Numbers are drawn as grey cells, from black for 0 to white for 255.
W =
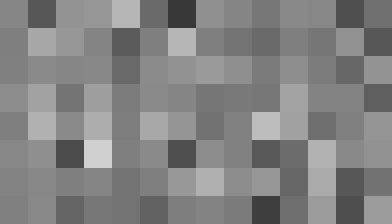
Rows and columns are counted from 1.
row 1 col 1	134
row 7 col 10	150
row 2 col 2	167
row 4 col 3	116
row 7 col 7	152
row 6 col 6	138
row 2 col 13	145
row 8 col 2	137
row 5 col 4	173
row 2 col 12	118
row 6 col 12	178
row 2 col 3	151
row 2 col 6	127
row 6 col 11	108
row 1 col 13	79
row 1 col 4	150
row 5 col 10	189
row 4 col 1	141
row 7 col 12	170
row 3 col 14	147
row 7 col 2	136
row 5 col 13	128
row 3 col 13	103
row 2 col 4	132
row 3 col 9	143
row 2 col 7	182
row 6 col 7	79
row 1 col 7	56
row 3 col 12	124
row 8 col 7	126
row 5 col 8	114
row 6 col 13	137
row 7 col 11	103

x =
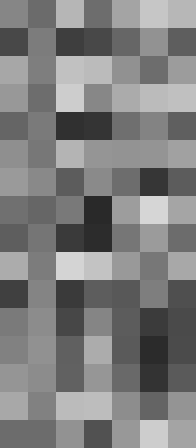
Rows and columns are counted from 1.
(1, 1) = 134
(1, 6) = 198
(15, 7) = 148
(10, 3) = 212
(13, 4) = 172
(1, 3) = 182
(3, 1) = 167
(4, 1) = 152
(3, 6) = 109
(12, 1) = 122
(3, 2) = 126
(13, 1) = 129
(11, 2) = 132
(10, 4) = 195
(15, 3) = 187
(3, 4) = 187
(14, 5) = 105
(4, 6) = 187
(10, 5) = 153
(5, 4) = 52
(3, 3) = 193
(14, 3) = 97
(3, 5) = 145
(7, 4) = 138
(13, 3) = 96
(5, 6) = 131
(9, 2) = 117
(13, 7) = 75
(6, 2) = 119
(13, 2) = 145
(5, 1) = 101
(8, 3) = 121
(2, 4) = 72
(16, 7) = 164

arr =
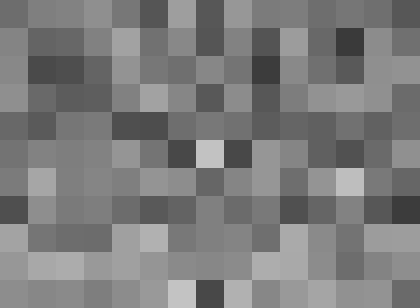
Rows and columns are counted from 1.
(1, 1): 109
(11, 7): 195
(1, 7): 158
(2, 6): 113
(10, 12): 140
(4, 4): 94
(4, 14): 144
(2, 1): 132
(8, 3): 122
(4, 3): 92
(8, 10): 121
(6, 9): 72
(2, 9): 130
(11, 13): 145
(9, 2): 117
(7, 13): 190
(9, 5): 160
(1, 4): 143
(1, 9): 151
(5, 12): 96
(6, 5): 149
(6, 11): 133
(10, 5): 160
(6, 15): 144
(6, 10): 150
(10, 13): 109
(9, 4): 108
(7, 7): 141
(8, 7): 99
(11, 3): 138
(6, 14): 106
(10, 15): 142
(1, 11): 125
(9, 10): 111
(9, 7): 120
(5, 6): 77

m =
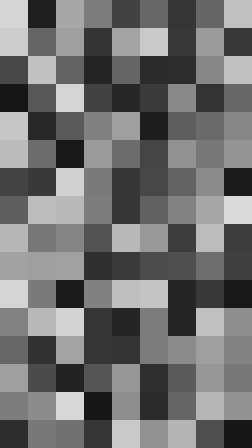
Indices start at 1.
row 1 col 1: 213
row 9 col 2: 119
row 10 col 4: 48
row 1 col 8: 102
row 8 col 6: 97
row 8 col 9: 218
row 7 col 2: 57
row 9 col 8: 188
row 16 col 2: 120
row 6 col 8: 120
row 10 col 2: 159
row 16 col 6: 146
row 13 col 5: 51
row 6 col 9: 149
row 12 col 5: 37
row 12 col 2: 185
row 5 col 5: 159
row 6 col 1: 187
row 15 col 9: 146
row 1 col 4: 124
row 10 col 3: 161
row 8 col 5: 54
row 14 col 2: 75
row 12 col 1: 130
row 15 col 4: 23
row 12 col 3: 212
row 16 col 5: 201
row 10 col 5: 58
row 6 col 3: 24
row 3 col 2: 194
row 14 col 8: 151
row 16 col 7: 180
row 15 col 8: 182
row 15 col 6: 43
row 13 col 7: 139
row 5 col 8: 106
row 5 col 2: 40

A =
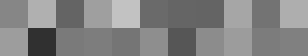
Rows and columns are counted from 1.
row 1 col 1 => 134
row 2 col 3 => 122
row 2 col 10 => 124
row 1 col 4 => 159
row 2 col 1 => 157
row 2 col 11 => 128
